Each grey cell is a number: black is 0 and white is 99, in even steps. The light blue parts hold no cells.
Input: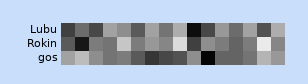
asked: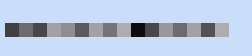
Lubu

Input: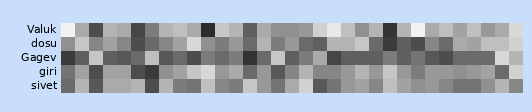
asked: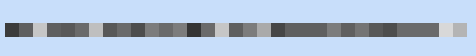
Gagev
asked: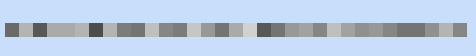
sivet
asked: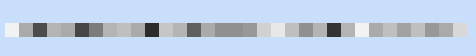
Valuk
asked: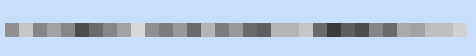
dosu

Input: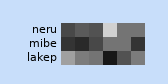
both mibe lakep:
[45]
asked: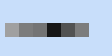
lakep
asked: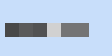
neru
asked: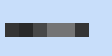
mibe

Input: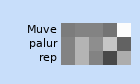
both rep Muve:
[51]
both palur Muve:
[51]
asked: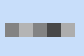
rep

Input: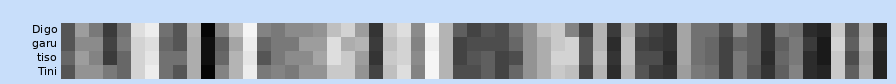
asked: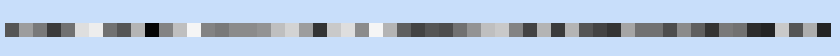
Digo
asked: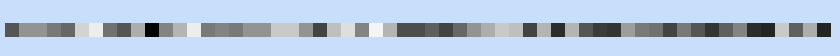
Tini
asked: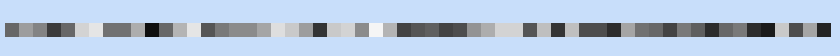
tiso

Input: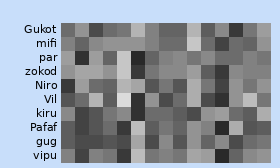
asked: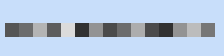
Vil
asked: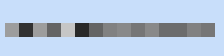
par
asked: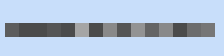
gug
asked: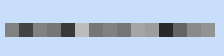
vipu

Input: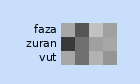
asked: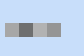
vut
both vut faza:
[65]
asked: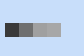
zuran
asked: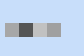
faza

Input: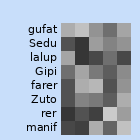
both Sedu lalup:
[21]
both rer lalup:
[21]
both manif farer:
[67]
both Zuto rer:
[32]
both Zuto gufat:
[67]
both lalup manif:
[28]
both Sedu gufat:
[57]

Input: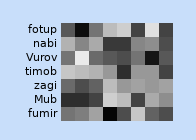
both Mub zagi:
[73]
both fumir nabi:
[30]
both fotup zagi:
[73]

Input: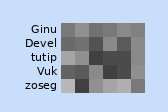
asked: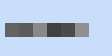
Vuk
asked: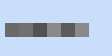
Devel
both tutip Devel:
[53]
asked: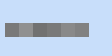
Ginu

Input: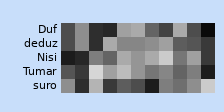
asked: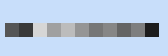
Tumar
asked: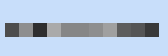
deduz
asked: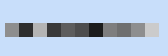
suro

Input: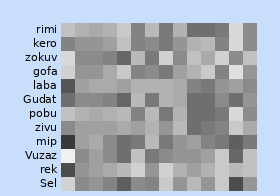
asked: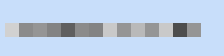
Sel
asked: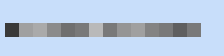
mip
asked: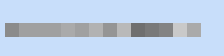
zivu
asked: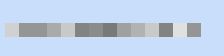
gofa
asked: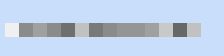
Vuzaz

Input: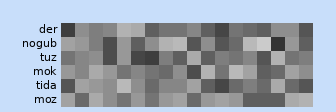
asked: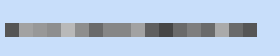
tida
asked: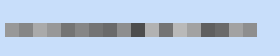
mok

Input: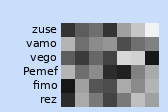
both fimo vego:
[9]
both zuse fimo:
[62]
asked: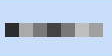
rez
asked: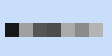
fimo
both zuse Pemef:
[43]

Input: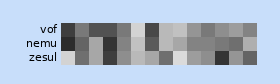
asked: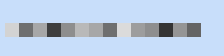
zesul

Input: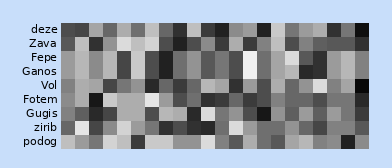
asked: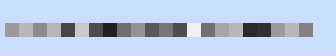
Ganos
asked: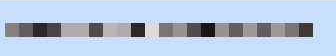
Gugis
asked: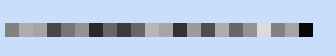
Vol

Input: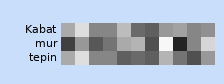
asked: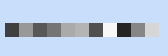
mur
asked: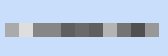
tepin
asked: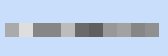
Kabat

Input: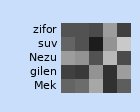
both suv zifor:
[32]
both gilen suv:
[57]

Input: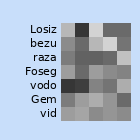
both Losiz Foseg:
[41]
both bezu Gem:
[41]
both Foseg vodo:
[51]
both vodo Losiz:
[21]
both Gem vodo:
[67]
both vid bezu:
[54]
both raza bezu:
[41]

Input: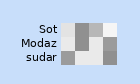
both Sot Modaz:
[56]
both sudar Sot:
[56]
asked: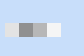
Sot
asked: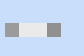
sudar
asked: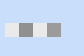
Modaz

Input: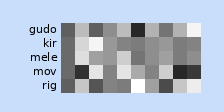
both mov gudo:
[15]
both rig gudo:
[37]
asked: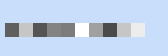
rig
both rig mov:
[51]
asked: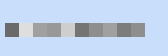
mele

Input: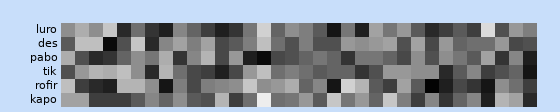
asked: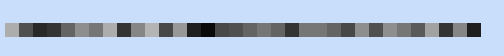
pabo
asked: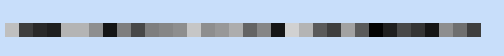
rofir
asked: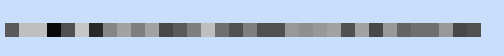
des
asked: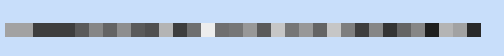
kapo

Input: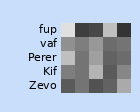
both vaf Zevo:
[45]
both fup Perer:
[74]

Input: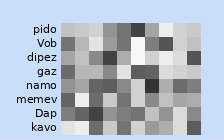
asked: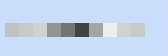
pido
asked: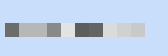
gaz

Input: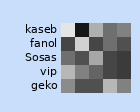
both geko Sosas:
[31]
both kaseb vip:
[50]
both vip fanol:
[27]
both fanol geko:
[31]
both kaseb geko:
[50]
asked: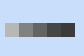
vip

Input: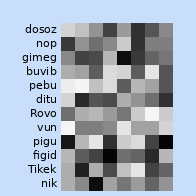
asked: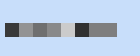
nop
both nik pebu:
[63]

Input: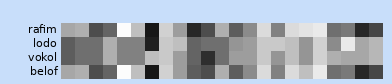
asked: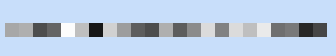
belof
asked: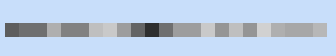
vokol
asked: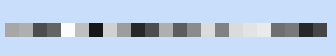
rafim
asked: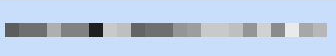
lodo

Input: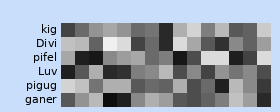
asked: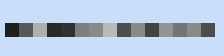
Luv

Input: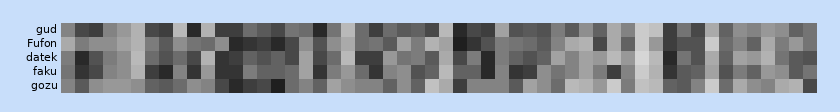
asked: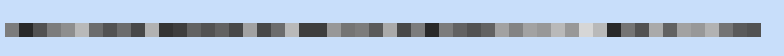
datek
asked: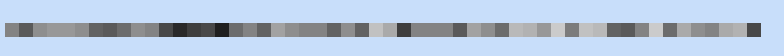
gozu

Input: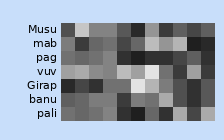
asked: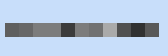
banu
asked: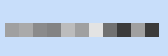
vuv
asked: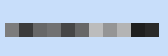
mab
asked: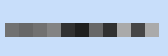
pali

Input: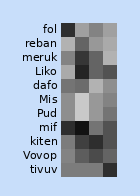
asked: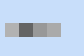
reban
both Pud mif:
[45]
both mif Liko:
[32]
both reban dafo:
[69]
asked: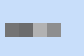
dafo
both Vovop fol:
[51]

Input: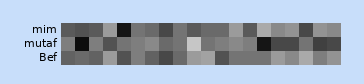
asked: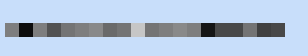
mutaf
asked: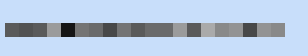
mim
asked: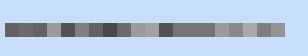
Bef

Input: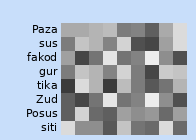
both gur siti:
[76]
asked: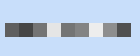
Zud
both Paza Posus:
[37]
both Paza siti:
[85]
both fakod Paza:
[51]

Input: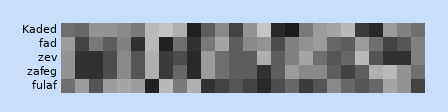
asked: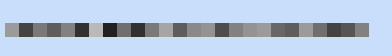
fad
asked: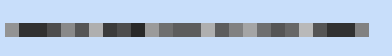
zev

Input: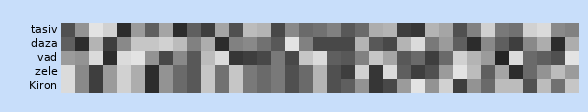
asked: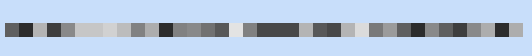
daza
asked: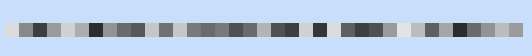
zele
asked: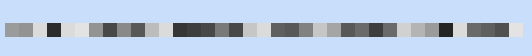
vad

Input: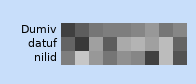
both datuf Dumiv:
[36]
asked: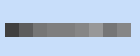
Dumiv
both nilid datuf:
[73]
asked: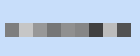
nilid

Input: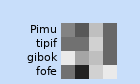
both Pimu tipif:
[40]
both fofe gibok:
[91]

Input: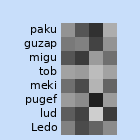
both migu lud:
[23]
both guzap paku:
[57]
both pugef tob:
[60]

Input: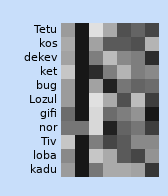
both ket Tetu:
[9]
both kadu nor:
[46]
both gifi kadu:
[9]

